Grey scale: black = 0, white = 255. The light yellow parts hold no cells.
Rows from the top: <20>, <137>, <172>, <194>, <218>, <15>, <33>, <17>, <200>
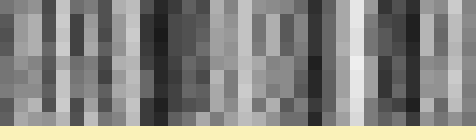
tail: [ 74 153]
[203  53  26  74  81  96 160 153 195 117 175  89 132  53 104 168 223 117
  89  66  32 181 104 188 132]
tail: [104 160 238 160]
[ 59  96  47 139 132 188 139]
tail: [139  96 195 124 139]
[ 96 168 181 104  47  66 104  96 168 124 203 160 124 139  89  40  96 160
 230 160  53 104  47 146 146 195 124]

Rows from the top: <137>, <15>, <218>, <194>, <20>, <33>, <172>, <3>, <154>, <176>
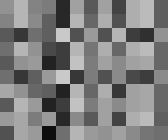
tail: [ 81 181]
[ 61  48 146]
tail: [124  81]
[138  73  61 138]
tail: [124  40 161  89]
[161  67 174 187  95]
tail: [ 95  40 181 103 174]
[ 81 174 187  95]

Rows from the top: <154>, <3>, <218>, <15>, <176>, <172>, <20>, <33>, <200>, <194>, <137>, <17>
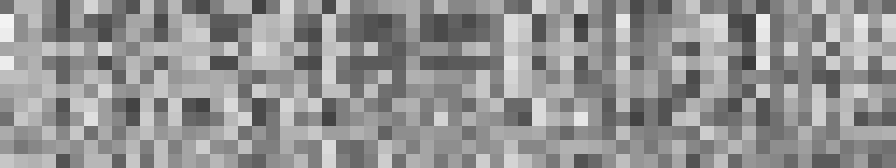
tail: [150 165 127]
[177  75 150 183 112 142 135 120  98 135  91  83 142 135  98 112]
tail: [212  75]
[120 198 120 142  67 127 142 158 142 127 165 120 212 135 177 150 142 112
  83 218 183 165 230 150  98 120  67 120  83 190 198 127 105 112 142  83
 112 158 120 205 120 190  83 112  91]
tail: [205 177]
[150 190 112 190 190 112 190 112 105 142 150 127 127 171 198 120 205 183
 158 177 183 127 127 112 171 150 171 127  98  83 183 177 127  91 205 127
 198 135 198  91 190 212 165 150]
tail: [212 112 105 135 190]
[105 177 171 150 150 135 198 135 212 183 158 127 171  98 112 142 183 150
 165 127 177  75 150 183 112 142 135 120  98 135  91  83 142 135  98 112]

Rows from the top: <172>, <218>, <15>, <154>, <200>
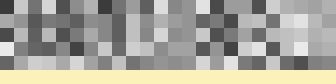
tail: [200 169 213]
[162 128 192 115 135 148 141 148 213 156 226 122 101 200 107  80 128 135]
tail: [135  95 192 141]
[177 156 148 101 122  74 185 192 115 213 226 185 162]
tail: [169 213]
[162 128 192 115 135 148 141 148 213 156 226 122 101 200 107  80 128 135]

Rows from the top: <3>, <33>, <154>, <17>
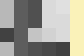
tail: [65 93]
[196 210 218]
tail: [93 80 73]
[65]
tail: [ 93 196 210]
[218]
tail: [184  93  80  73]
[65]
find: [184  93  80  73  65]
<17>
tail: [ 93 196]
[210 218]

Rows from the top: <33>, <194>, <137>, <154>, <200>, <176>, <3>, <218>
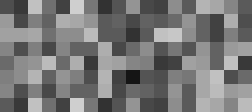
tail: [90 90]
[ 50  90 193 199 141  98  65 127  90]
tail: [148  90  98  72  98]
[ 90 106 148  98  65 174  78]
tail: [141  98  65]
[127  90]
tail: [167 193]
[ 78 106]
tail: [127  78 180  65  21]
[ 84  78 127 119 167 193  78 106]

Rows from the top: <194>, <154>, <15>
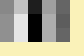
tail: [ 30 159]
[101]
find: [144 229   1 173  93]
<154>

